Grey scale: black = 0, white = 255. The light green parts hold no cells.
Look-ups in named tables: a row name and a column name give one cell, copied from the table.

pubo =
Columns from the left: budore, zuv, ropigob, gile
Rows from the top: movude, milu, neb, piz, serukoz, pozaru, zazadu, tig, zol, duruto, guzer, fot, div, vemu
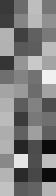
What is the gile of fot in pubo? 190
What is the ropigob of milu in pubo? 186
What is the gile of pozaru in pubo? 240
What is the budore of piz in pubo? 178
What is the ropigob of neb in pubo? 96
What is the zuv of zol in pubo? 59
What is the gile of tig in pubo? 77
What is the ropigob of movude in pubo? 190
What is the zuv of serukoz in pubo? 149
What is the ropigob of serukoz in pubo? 201
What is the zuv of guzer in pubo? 37
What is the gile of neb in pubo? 122
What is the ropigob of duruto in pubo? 159
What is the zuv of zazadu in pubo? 154
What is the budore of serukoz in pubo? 53
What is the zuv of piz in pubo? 89
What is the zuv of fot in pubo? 230
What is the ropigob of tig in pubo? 130
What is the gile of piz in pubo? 188
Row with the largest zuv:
fot

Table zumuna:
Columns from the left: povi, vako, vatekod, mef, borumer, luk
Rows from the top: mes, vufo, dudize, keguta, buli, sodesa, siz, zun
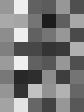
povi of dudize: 141
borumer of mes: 151
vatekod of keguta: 71
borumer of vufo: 95
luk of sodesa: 116
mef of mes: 92
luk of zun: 88
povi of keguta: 127

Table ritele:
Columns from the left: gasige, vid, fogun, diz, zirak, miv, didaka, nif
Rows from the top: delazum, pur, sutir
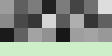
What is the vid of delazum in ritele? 95
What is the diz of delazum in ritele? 33
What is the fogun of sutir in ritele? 163
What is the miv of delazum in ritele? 68
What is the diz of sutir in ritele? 145
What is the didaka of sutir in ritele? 164
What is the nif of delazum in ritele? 221
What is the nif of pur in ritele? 96
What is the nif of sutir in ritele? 152
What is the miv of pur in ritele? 175
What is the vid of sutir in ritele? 97
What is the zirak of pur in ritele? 90
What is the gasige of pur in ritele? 138
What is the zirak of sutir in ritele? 23
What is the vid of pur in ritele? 73
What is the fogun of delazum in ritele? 124
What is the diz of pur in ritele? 213
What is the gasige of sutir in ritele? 26
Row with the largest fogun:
sutir

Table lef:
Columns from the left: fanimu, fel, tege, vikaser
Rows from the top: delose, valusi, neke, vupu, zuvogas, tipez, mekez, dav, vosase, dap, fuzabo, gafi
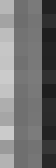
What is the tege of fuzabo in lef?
115
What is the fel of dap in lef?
116
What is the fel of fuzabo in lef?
111
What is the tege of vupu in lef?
121
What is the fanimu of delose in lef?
183
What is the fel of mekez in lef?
114
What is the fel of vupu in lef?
117
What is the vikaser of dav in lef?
43
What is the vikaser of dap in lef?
34
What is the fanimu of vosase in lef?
166
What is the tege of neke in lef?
119
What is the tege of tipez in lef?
123
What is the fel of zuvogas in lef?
113
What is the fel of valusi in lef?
110
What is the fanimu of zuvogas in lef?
196
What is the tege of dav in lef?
117
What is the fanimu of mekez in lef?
195

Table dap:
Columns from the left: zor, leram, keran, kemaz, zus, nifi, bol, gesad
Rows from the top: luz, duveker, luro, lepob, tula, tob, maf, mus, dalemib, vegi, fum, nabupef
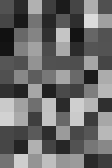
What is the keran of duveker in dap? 116
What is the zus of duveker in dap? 88
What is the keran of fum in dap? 177
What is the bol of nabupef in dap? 41
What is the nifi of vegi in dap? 72
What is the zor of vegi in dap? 71
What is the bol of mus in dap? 182
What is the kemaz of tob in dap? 120
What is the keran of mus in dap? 111
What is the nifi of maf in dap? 64
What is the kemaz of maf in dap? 32
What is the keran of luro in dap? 132
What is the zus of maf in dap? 74
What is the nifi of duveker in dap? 46
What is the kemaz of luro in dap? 48
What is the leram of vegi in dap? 65

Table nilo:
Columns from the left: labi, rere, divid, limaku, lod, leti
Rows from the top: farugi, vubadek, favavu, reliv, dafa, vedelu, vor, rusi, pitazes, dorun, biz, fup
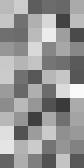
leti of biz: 130
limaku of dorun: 202
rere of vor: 104
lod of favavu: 158
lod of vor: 219
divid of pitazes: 63
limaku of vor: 108
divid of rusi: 150
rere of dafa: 181
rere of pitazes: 149
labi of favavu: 111
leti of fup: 87
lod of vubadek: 66
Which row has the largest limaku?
favavu

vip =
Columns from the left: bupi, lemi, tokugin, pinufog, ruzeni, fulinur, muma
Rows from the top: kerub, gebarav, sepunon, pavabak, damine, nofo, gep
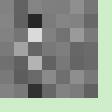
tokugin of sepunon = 218
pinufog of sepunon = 129
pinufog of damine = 98
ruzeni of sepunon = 114
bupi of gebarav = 133
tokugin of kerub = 132
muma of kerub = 118
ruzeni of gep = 130
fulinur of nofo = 142
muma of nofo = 120
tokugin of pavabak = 101
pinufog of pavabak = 120
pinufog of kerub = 127
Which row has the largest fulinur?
sepunon

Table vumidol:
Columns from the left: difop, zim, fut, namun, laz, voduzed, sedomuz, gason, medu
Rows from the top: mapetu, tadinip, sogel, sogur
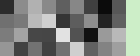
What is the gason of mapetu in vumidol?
11
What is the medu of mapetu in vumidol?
87
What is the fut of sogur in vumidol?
114
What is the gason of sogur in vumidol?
131
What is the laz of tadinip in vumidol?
53
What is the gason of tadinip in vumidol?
35
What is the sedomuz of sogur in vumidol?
97
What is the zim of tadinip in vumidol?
121
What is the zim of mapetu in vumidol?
140
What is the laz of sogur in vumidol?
113
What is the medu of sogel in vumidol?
185
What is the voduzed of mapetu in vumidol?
135
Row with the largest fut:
tadinip

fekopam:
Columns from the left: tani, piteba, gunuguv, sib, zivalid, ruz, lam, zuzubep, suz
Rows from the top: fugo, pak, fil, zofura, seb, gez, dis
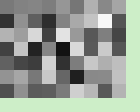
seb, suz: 190
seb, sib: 209
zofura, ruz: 217
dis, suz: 179
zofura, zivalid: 18
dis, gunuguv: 91
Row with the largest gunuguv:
fil

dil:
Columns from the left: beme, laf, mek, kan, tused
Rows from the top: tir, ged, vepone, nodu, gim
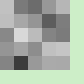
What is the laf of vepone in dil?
216
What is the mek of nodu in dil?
141
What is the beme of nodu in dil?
149
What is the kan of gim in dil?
170
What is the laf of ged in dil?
167
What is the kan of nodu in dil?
192
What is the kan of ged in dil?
93
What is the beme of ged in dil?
190
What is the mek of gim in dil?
153
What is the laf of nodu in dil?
164
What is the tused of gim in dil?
169

